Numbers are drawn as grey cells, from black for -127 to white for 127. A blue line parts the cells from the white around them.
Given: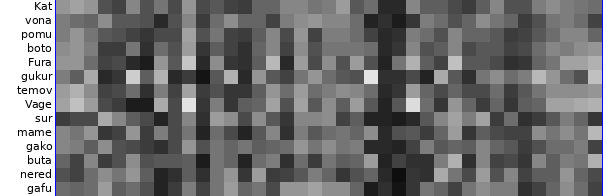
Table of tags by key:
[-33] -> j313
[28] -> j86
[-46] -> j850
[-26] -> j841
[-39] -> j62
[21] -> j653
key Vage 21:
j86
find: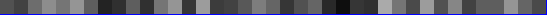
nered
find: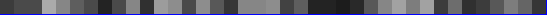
sur
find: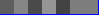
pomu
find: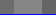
pomu
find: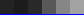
sur
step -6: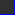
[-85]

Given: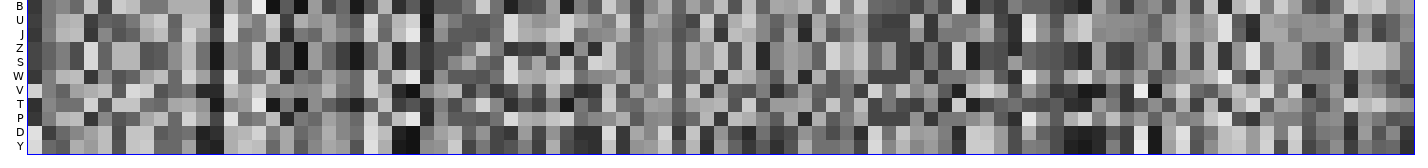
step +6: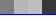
[5, 60, 67, -65]
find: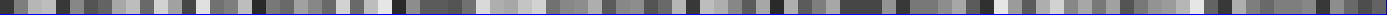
W
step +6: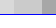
[95, 81, 81, 45]
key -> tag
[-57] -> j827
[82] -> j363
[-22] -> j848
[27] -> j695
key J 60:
j827
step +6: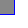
[13]

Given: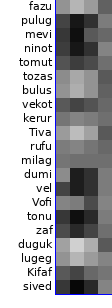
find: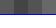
vekot
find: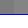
rufu
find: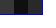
tonu
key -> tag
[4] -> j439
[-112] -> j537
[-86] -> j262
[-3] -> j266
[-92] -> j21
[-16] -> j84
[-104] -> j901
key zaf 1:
j262
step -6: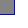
[-2]
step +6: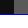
[-106, -32]
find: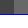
Kifaf

